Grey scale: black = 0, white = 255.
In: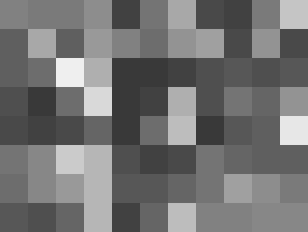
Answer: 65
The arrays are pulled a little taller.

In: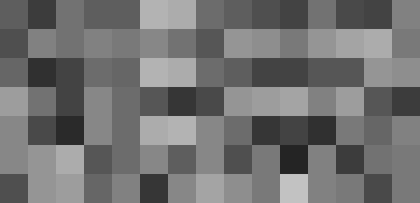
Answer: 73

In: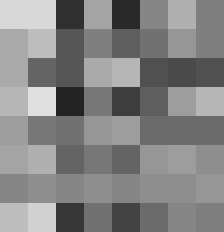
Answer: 134

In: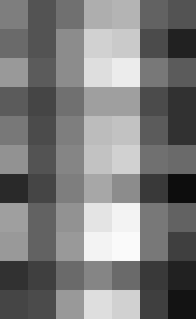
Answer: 180

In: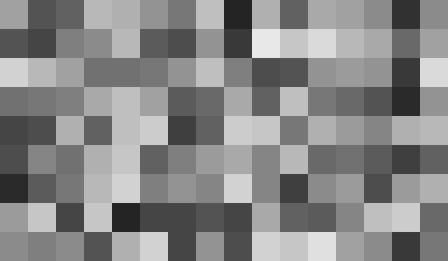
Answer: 139
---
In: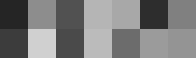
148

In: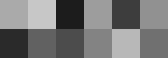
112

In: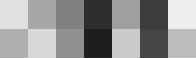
189

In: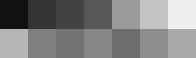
169

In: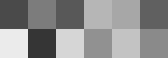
138

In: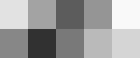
213

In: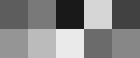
135

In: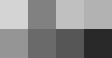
41

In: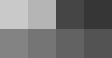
83

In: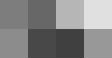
152
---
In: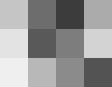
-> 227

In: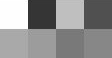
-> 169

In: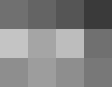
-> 196

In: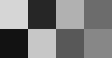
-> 18

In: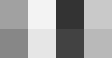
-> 135

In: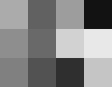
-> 142

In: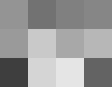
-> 154
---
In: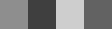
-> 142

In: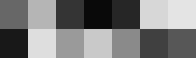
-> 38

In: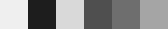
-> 110

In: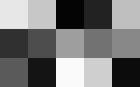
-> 20

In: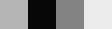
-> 181

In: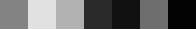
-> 42

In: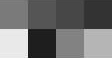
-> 71

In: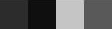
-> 89

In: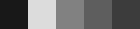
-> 94

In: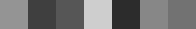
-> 86
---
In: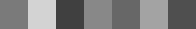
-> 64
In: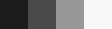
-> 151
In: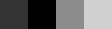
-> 140
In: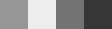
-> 115
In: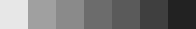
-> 138
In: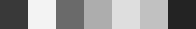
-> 106
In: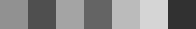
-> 164
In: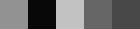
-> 194
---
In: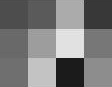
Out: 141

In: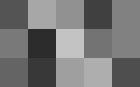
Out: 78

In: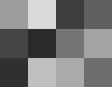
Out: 110

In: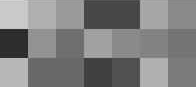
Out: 123

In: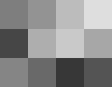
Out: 84

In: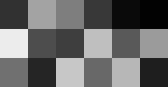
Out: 30

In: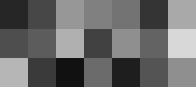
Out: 143

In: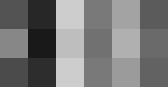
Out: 98
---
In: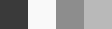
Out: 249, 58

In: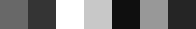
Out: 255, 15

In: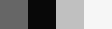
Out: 246, 8

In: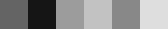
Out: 222, 21

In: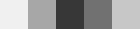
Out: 240, 55

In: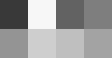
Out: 247, 57

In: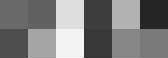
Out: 243, 37

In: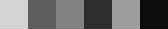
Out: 212, 12

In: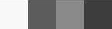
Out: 249, 62
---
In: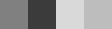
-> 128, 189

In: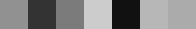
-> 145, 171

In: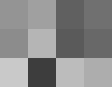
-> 148, 173

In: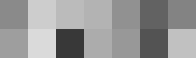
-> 138, 193

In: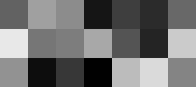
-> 98, 132

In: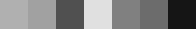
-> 176, 21

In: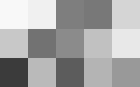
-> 248, 153

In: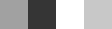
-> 161, 200
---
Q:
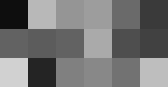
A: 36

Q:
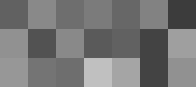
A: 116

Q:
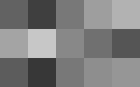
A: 55

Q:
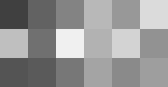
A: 90

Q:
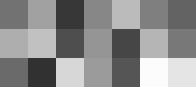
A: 49

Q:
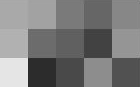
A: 44

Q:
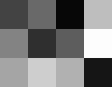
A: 206

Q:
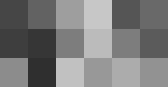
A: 47

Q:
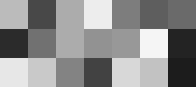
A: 201
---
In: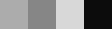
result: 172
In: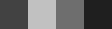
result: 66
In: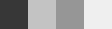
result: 55
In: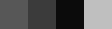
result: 87
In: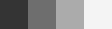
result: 52
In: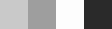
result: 201
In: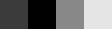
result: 59
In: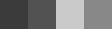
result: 59
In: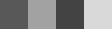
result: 88
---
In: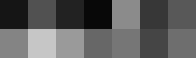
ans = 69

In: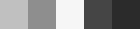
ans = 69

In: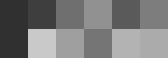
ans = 179

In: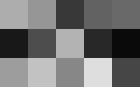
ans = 222

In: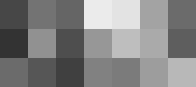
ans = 157

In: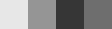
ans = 54

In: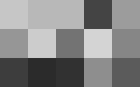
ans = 142

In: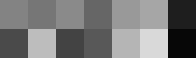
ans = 217

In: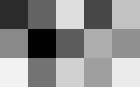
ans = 159
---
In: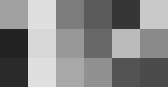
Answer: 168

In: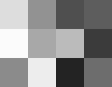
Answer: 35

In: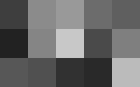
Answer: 49

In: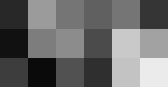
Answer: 81

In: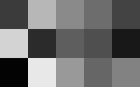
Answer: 153

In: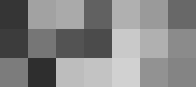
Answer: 189

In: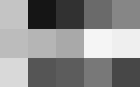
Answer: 92
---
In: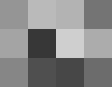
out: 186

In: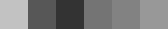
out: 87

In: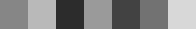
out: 185

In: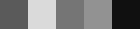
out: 218

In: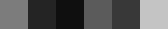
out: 36

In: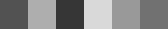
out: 174

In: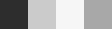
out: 203

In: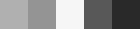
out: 148

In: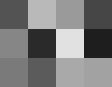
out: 185
